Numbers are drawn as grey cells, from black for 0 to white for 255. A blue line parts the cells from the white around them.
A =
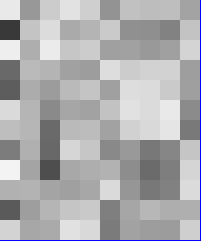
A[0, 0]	233
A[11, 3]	225
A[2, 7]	153
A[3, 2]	180
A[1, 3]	170
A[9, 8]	129
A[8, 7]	107
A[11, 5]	123
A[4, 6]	221
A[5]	[218, 181, 138, 166, 162, 194, 225, 219, 233, 139]
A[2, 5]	160
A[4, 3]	186
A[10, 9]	175
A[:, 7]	[189, 143, 153, 210, 219, 219, 217, 120, 107, 120, 183, 157]
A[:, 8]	[190, 130, 160, 210, 202, 233, 229, 134, 126, 129, 174, 156]
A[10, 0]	90
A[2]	[238, 174, 235, 198, 204, 160, 161, 153, 160, 212]
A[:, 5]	[147, 202, 160, 221, 160, 194, 162, 137, 178, 218, 127, 123]
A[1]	[57, 196, 220, 170, 180, 202, 144, 143, 130, 195]
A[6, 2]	106
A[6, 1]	182
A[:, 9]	[163, 195, 212, 158, 159, 139, 121, 197, 213, 219, 175, 207]
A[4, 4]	196
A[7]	[124, 176, 104, 214, 198, 137, 153, 120, 134, 197]
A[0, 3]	226
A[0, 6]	193
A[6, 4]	188
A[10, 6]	166
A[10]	[90, 158, 181, 197, 201, 127, 166, 183, 174, 175]

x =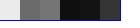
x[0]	235
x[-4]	117

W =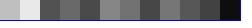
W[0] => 191
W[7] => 71
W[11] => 14

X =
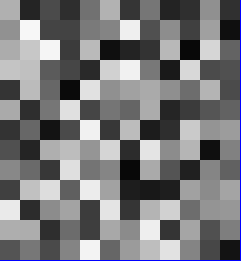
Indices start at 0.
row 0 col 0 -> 176
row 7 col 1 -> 36
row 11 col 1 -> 173
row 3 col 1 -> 192
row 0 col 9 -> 47
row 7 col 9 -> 181
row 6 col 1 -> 103
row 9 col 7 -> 24
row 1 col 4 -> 122
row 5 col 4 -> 69
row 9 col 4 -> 236
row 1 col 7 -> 80
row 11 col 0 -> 174
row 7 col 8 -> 140
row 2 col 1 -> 199
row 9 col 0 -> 64
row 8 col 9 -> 32
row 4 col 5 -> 144
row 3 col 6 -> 241
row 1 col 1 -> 247
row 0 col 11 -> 48
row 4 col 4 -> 225
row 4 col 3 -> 10
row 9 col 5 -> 162
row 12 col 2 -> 74
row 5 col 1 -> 46
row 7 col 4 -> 149
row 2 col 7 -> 51
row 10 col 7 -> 180
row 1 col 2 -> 68
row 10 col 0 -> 234
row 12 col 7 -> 190
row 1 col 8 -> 141
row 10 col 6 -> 53

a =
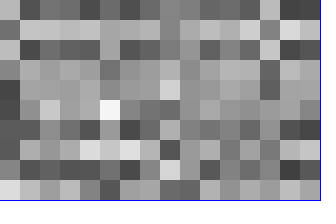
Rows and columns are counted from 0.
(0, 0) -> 184
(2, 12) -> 104
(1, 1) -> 195
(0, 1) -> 82
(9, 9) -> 101
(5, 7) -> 115
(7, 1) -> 174
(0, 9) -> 126
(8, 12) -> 109
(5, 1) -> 144
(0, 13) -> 187
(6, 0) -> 91
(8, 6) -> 74
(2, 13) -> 198
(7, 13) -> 121
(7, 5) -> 198
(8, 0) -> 133
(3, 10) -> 163
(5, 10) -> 168
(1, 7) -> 180
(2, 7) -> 98
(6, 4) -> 84
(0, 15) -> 71
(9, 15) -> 166
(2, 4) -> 93
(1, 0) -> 112
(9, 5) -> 86
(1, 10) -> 189
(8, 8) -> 213
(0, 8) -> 132
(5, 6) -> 133
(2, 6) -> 85

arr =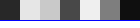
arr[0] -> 40
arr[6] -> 15

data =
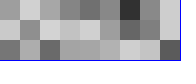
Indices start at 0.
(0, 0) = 158
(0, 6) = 49
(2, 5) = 178
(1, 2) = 211
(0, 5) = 136
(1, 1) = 143
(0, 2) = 167
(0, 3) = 133
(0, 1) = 209
